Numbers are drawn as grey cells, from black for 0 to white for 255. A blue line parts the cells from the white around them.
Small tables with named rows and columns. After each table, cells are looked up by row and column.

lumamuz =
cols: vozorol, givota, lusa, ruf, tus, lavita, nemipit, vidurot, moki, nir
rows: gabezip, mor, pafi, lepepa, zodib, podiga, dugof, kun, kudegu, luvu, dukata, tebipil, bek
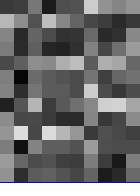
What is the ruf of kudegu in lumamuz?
59
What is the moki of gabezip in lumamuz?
132
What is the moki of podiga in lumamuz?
103
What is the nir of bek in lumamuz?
105
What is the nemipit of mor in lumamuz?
71
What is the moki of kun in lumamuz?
210
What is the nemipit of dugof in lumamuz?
205
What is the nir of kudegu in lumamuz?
138
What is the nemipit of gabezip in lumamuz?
204

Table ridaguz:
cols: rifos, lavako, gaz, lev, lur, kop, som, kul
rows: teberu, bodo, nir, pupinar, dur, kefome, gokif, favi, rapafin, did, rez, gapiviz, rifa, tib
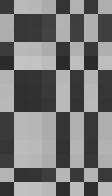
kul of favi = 52
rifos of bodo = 174
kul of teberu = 175
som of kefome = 181
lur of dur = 43
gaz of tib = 191

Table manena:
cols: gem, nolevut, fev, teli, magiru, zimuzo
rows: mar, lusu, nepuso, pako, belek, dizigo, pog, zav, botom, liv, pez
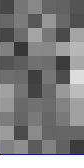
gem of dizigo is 110
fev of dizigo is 62
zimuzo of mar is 84
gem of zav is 152
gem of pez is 129
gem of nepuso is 70
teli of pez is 129

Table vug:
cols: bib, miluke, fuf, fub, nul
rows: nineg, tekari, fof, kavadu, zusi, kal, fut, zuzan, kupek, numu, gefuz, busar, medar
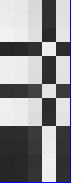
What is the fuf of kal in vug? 220
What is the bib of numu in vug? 44
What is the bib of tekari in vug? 236
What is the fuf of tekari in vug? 219
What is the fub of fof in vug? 42
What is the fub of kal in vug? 44

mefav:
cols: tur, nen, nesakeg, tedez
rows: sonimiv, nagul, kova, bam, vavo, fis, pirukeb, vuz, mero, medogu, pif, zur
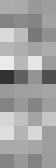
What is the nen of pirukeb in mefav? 159
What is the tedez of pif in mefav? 157
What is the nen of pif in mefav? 170
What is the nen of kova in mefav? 188
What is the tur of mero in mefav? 213
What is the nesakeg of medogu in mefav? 215
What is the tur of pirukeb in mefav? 153
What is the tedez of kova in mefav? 144

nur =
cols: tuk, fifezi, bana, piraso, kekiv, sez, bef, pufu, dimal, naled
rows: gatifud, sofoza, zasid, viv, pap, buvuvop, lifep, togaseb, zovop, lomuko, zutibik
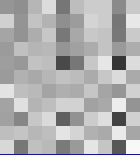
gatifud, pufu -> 204
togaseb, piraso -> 190
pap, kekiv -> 73
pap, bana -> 194
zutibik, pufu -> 197
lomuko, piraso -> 190

